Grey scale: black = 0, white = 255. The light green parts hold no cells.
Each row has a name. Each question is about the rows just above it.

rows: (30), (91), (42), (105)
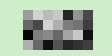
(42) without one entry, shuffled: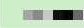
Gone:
[125]
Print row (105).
[175 104  17  84  38  50  62]
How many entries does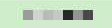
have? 7
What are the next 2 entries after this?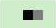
[137 104]
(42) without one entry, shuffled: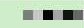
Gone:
[137]

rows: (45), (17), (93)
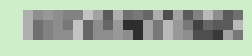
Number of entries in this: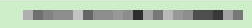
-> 22
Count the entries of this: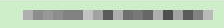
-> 19
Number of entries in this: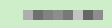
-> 8
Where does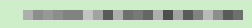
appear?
(45)

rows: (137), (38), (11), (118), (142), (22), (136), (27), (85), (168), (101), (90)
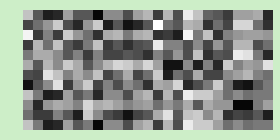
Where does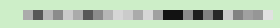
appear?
(22)
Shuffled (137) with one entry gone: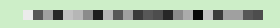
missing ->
[99]
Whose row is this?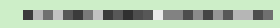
(118)
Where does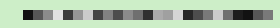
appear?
(27)
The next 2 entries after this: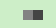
[68 87]

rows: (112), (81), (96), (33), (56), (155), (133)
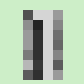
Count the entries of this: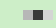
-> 3
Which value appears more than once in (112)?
[213]
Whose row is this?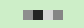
(81)
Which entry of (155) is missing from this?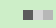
[57]
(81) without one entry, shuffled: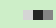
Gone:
[142]
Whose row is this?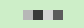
(155)
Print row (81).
[142  36 213 133]

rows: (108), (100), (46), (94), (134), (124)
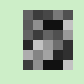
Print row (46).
[ 99  60  99  80 153]
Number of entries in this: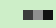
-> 3
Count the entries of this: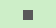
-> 1
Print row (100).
[ 89 143  17  17 194]
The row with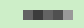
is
(46)
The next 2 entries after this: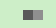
[17 17]

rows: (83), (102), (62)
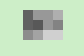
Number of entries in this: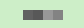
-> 4
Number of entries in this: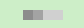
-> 4
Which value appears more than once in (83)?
[152]
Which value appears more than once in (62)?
[208]
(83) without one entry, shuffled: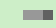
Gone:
[175]
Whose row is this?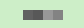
(102)
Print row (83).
[ 97 152 152 175]

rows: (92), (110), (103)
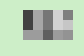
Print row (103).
[156 156  95 156 147]
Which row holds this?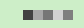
(92)
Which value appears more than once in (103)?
[156]
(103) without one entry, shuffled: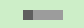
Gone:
[147]

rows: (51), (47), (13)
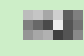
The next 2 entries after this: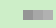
[63 84]
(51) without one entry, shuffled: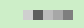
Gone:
[197]
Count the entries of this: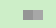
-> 2
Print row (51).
[188 197 167 207  94 127]
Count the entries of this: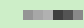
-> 6

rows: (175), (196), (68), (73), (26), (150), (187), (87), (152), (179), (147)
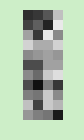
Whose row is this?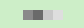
(187)
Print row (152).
[127 117 201 138]
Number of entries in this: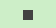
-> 1
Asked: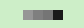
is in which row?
(147)

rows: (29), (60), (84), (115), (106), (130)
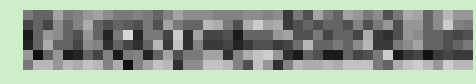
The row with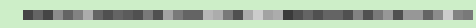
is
(60)
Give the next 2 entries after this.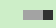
[130 172]
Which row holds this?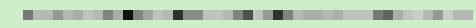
(130)
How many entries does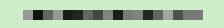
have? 18
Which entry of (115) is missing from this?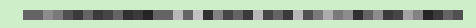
[110]
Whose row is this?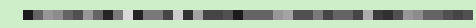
(84)
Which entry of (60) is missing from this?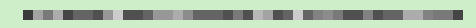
[91]

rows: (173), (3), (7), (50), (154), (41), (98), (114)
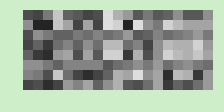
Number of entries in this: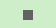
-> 1
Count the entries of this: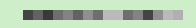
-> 16
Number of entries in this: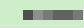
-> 6
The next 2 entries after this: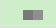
[121 153]
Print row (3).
[143  36  36 198 164  68 164  68 221 209  36 221 143 121 209 186 164 164
 164]

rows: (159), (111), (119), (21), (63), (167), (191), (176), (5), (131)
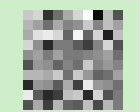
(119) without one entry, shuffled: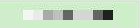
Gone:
[224]
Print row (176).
[ 41 152 143  91 170  62 235 152 143 111]
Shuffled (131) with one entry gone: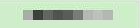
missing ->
[73]

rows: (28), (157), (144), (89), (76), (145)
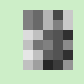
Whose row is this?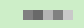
(157)
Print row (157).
[128 105 180 128 201]
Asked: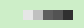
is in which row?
(76)
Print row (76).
[230 192  94  83  48]
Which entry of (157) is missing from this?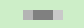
[105]
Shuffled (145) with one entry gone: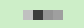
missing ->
[37]
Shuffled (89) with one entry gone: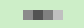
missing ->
[116]

